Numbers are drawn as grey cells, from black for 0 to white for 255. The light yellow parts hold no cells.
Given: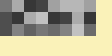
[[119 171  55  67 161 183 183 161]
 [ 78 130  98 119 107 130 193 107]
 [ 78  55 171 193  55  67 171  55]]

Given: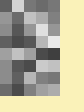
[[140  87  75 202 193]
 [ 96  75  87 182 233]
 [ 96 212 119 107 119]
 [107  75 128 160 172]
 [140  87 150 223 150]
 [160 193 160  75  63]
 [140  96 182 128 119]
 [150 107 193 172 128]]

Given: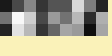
[[ 25  73 135  53  84  84 216 125  35]
 [ 35 226 184  53 102 165 154  15 165]
 [114 248 206  73 154 114 184  44 175]]

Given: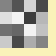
[[223 242  61 183]
 [202  73 172 131]
 [131  83 212  73]
 [112 103 242 193]]

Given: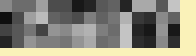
[[137 108 108 159  76  76  24  36  88  98  36 169 169  88 196]
 [ 67  88 117  67 148 137 169 178 126 108 196  36  24 148  24]
 [ 36  88 148 126 126 117 148 169 108 117 196  46  36 137  46]
 [ 15  76 159 187  98  88  76 126  98 117 178  57  46 137  98]]

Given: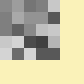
[[200 212  76  64 181]
 [137 157 117 127 200]
 [127  98 137 191 200]
 [127 169 147 147  88]
 [212 107 212  88  88]]

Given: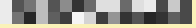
[[235 116  39 189  95  62 245 212  62 149  51  84  39  51  95  73]
 [235  84 116 189  84 140  51 106 223 223 106 223 235  73 201  73]]

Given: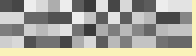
[[206 216  81 114 114  70 173 216  92 185 125 195 195 114 103 103]
 [216 216 103 103  81  81 237 195  92 227  92 206 185  70  70 134]
 [125 114 206 185 206 227 114  58 173 125 185 134 103 185 195 195]
 [ 81  70 237 216 173 237  92  58 227  70 216  81  92 237 227 227]]
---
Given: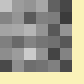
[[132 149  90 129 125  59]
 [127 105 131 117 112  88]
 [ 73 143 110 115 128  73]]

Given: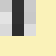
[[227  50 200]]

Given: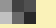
[[193 105  40]]

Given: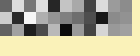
[[204  42 246 175 148 128 110  78  23 139 146]]

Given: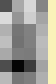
[[219 149 206 164]
 [191 114 128 187]
 [ 77   5  60 163]]

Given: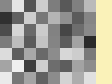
[[ 48  97 205 119 181 144  91 133]
 [123 189  91 195 132  92 163  42]
 [164 239  62 206 109  93 163 140]]
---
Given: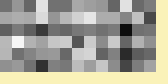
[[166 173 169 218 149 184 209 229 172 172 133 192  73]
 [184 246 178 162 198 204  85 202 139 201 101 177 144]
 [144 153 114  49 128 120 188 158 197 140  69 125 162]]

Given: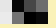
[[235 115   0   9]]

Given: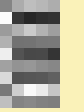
[[252  55  39  47  51]
 [177 114 115 120 121]
 [161 147 151 141 135]
 [120 206 249 235 197]]

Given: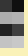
[[173 178]
 [195 200]]

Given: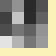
[[ 64 196  43  97]
 [227 179 118 154]]

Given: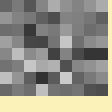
[[149 131 120  96  78 131 128 118  96]
 [160 135  71  69 116 198 111 139 150]
 [114 126 198 169 177  80 135 146 161]
 [104 122 110 190 115 109 116  82  77]]

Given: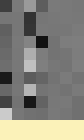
[[118 119  51 118 120 121 120]
 [101 121 132  18 115 125 126]
 [110 120 192 127 119 116 126]
 [104 119 181 116 119 115 122]
 [203 119 113 111 121 118 112]]
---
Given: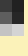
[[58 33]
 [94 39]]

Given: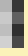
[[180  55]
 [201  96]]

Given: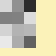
[[215 145]
 [128 129]]

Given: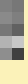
[[128 119]
 [138 127]]

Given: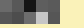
[[106  88]
 [ 86  77]]

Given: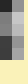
[[ 38 146]
 [125 198]]

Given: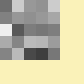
[[110 204]
 [129 151]]

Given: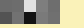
[[107 109]
 [ 83 114]]
